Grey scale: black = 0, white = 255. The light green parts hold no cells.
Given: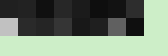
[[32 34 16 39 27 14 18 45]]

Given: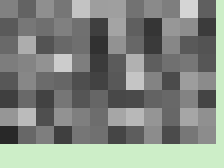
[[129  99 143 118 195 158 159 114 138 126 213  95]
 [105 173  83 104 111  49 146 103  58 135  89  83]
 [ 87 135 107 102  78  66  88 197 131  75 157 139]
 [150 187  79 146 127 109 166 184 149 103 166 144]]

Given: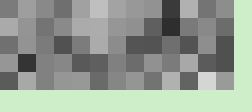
[[123 158 137 111 161 191 163 152 146  58 177 116 141]
 [112 147 123  81 124 171 140  84  83 111  83 142  80]
 [ 91 168 129 150 152 106 134 149 115 177  99 213 154]]

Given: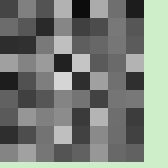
[[ 69 128  83 178  12 171 111  28]
 [ 45  48 121 191  94 103 118  91]
 [ 29  81 126 213  46 160 112  47]
 [ 90 150 128 140  58 180 110  60]
 [132 161 118  84  97 151 104  97]]

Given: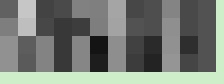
[[ 97 198  67  74 129 127 165  71  78 132  73  82]
 [145  93 131  56 134  20 142  65  42 145  46  82]]

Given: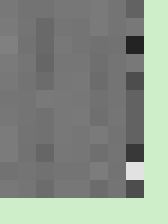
[[120 115 115 119 119 122 116  98]
 [128 114 105 120 116 113 114  35]
 [120 115 108 119 120 108 116  77]
 [119 116 113 120 121 111 117  98]
 [123 114 102 119 118 111 116  56]
 [120 117 108 119 119 108 116  77]]

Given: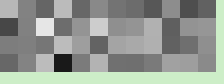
[[183 130 101 187 103 137 115 108  87 141  78  97]
 [125 127 118 188 158  99 164 169 176  97 111 143]]

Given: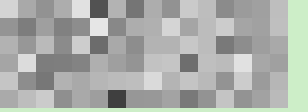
[[212 169 146 173 225  82 179 117 173 146 202 189 139 155 160 190]
 [178 151 186 139 205 108 169 141 179 179 199 188 121 141 158 169]
 [197 141 119 178 169 182 187 190 218 180 196 185 147 204 155 182]]

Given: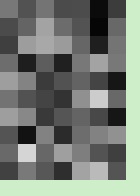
[[120  82 116  75  76  11  60]
 [ 63 157 168 155 102  31 116]
 [158 131  59  82  99  68  22]
 [158 136  57  85 100  72  22]
 [105 213 103 159 126  83  63]]
